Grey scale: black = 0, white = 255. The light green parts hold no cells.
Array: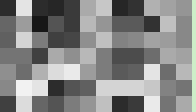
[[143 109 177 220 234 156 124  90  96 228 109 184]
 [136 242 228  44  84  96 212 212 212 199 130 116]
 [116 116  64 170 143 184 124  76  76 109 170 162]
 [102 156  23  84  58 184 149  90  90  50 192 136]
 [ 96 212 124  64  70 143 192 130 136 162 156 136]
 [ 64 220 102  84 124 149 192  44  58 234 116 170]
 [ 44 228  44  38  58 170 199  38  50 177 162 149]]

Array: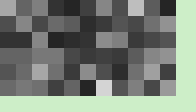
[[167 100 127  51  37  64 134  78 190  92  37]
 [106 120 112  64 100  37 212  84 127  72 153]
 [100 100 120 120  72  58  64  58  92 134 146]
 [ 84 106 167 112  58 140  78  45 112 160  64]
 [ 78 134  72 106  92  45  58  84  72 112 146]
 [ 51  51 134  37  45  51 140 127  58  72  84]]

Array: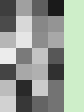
[[236 122 195  87]
 [210  55 100 115]
 [188  41 203 115]
 [182 230 141 168]
 [ 75 216 135 148]
 [ 68 168 176  48]
 [ 62 160  94  26]]

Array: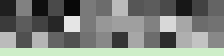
[[187  80 181 100  80 114 136  52 167 108  44 175 195 136]
 [ 59  92  66  38 229 122 151 159 159 129 216 167 108 114]
 [ 31 129  15  74   8 122 108 187  86  92  74  23  66 100]]

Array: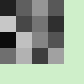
[[198  70 117  48]
 [111 177  62 161]
 [ 33  96 149  88]
 [ 13 191 133  82]]

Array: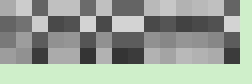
[[170 204  99 191 191 107 191  99  99 185 198 177 185 191  99]
 [157 144  59 170 170  51 177  51  59 177 163 185 177 170  59]
 [122 157  92 144 150  86 144  92  92 144 136 150 144 136  92]
 [ 99 114 204  73  80 212  73 212 212  73  86  67  73  80 212]]
